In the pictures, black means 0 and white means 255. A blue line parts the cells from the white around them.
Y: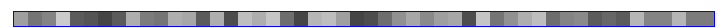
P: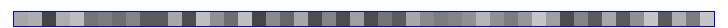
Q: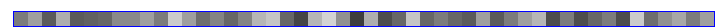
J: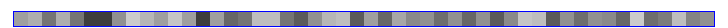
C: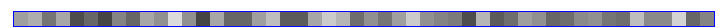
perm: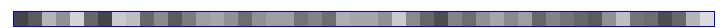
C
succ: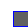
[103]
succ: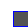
[69]
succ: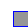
[197]

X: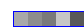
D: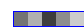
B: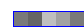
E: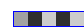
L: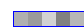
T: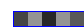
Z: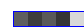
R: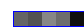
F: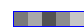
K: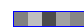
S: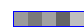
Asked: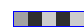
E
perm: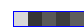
Z
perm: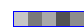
F
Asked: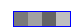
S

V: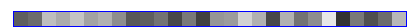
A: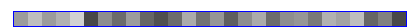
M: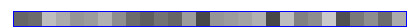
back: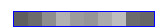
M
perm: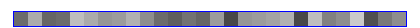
M
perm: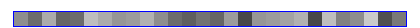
M

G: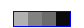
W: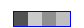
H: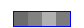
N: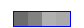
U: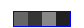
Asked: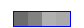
N

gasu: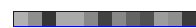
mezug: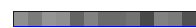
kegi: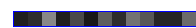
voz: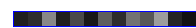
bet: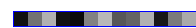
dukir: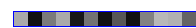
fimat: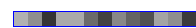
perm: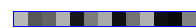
bet
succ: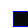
[130]
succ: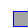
[143]

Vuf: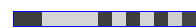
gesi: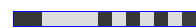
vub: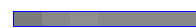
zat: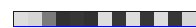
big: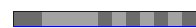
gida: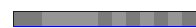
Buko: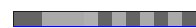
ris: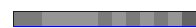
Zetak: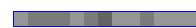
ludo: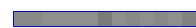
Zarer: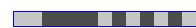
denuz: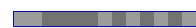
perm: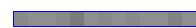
ludo
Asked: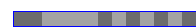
big
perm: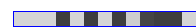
Vuf
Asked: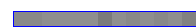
ludo
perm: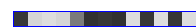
zat

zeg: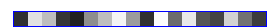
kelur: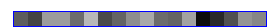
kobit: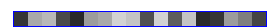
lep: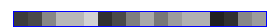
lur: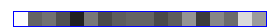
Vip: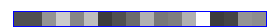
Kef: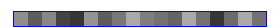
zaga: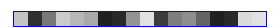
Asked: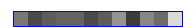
lur
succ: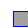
[12]
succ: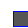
[68]

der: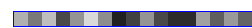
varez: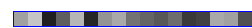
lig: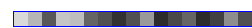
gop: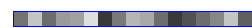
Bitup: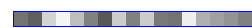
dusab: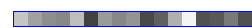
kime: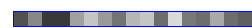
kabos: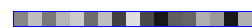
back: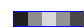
der
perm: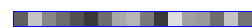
gop

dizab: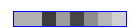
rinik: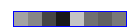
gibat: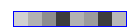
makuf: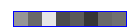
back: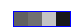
rinik
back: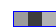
dizab
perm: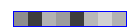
gibat
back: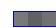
rinik

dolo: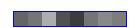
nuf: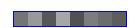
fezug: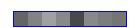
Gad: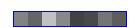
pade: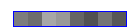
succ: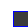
[117]
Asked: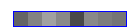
fezug
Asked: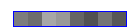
pade
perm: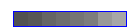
pade

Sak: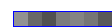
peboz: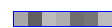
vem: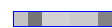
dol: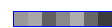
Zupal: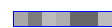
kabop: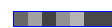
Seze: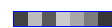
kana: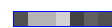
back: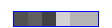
kana
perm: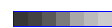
Seze
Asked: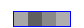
dol
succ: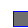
[118]

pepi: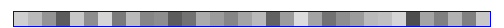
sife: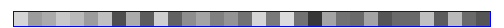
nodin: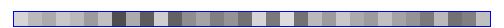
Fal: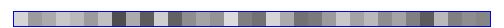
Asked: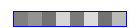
nodin
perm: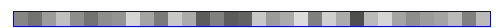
Fal
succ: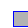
[128]

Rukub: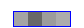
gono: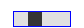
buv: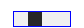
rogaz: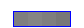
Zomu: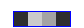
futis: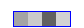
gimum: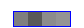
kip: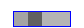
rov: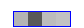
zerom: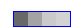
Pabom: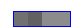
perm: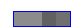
Pabom
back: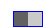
futis
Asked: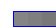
rogaz
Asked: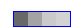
zerom
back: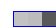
rov
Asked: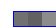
Pabom

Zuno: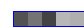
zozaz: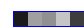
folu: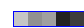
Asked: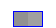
folu
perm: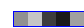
zozaz
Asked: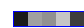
zozaz

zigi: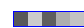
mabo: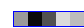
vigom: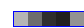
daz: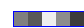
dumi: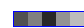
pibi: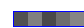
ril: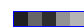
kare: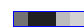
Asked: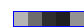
vigom
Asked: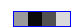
mabo
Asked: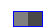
pibi
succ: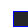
[147]
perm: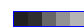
ril
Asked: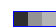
ril

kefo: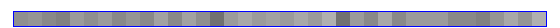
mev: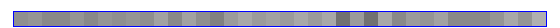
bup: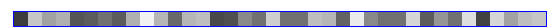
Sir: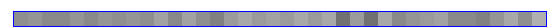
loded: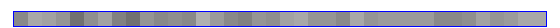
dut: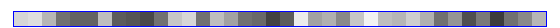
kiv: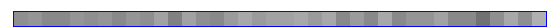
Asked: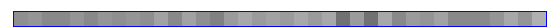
mev
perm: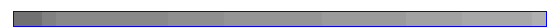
mev
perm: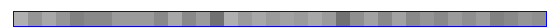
kefo
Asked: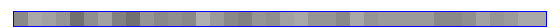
loded
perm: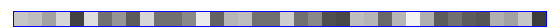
bup
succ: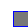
[60]

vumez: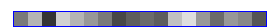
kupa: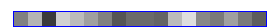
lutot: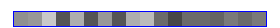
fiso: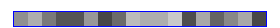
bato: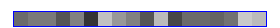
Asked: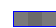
lutot
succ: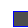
[168]
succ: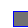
[201]
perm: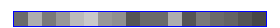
lutot
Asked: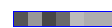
fiso

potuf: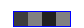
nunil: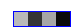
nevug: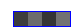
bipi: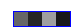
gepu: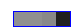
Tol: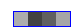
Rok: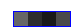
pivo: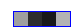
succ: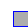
[67]
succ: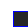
[159]

